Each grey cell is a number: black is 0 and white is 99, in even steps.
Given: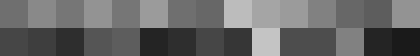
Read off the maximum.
76
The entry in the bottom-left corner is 27
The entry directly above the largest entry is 64
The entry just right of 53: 46
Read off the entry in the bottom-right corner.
10
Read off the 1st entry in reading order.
43
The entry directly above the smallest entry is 57

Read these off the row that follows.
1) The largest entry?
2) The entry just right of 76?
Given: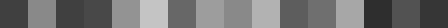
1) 76
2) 40

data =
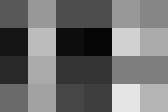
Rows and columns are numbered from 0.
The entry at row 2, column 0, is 16
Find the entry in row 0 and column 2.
30
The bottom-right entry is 70
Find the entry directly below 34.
8
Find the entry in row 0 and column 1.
59
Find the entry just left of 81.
2
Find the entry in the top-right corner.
52

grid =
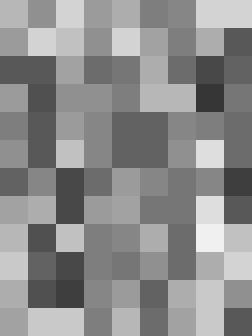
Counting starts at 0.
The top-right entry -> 82
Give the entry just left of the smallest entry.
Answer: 71
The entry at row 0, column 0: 71
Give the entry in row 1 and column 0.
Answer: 60
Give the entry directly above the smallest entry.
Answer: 28
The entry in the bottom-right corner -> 34
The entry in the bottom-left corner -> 63
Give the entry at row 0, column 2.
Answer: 82
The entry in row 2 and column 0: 34
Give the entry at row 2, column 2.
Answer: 63
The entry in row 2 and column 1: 34
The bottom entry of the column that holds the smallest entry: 78
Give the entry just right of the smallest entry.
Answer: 46
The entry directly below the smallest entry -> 49
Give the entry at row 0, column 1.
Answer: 56
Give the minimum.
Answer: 21
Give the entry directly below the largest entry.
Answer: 67
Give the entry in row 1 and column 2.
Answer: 75
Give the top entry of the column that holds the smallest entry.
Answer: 82
